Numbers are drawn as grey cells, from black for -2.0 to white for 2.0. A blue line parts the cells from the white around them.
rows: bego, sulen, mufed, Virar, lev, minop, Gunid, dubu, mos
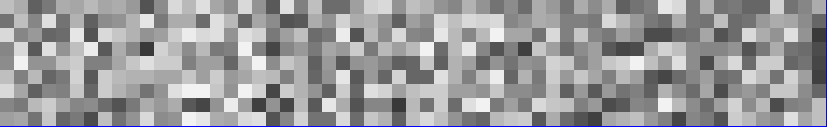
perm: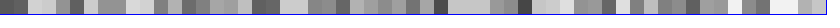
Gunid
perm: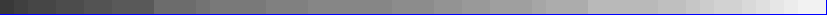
Virar
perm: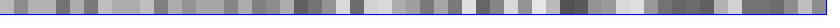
bego
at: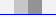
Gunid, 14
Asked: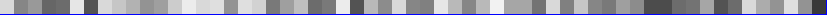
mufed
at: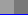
dubu, 36
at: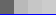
mos, 34

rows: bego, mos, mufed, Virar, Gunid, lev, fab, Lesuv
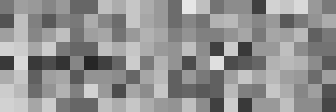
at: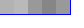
mos, 15
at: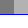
Gunid, 10
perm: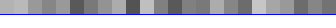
mos
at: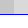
bego, 20
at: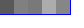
mos, 3
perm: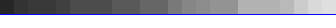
Gunid
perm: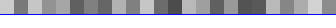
fab

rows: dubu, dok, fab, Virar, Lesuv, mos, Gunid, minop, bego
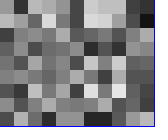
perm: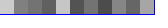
Lesuv
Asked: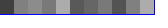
fab
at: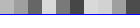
dok, 0
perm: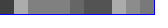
minop
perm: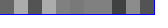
minop
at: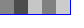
Lesuv, 4
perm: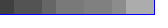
mos

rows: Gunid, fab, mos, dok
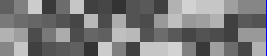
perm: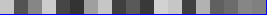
Gunid
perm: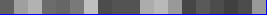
mos

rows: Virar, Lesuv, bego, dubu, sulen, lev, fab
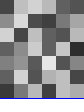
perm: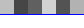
lev
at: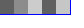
dubu, 0
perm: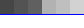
lev
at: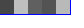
bego, 1
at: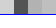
lev, 1
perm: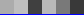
fab

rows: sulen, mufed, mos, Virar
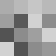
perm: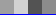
mos
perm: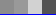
Virar
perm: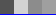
mos
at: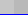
sulen, 2
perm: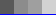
mufed
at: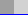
mos, 2
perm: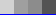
mos

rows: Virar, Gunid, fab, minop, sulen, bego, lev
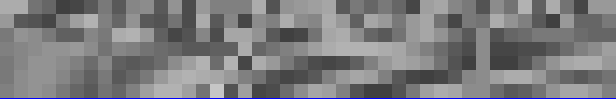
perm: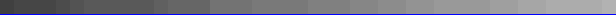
bego
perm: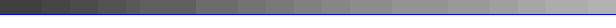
sulen
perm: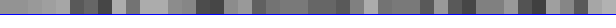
bego
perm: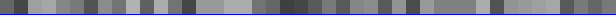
Virar
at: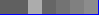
minop, 15
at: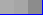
lev, 31

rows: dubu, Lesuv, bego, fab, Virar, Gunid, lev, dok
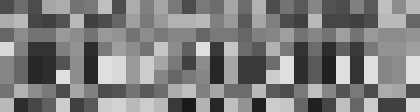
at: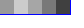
Virar, 9
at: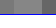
bego, 11
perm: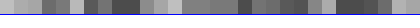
lev
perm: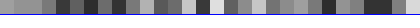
fab
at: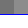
bego, 9
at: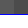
lev, 19

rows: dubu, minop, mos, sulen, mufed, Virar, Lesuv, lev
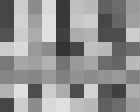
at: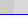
sulen, 0
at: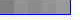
Virar, 4
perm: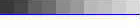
dubu
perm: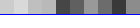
dubu
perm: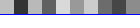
sulen
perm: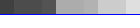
mos

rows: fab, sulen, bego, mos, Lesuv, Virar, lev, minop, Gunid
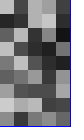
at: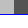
Lesuv, 1
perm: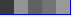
Virar
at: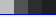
Lesuv, 1
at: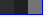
mos, 2

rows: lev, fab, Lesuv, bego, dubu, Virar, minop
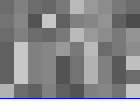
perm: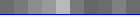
lev
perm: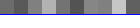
Virar
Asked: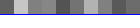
Virar
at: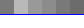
lev, 4

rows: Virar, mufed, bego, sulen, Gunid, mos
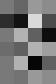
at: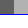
sulen, 1
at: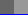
Virar, 1
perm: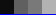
bego

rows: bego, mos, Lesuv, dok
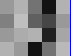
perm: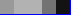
bego
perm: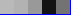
dok
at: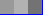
bego, 0

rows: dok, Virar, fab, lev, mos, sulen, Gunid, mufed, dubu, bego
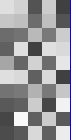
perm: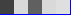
sulen
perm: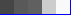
dubu
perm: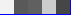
mufed
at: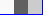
dubu, 1

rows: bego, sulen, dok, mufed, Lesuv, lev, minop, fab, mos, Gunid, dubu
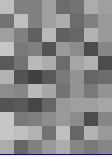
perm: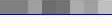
bego
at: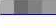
sulen, 4
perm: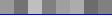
sulen
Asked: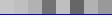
Gunid

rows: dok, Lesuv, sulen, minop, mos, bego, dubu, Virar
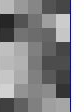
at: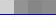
dubu, 0
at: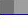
Lesuv, 2
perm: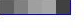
Virar

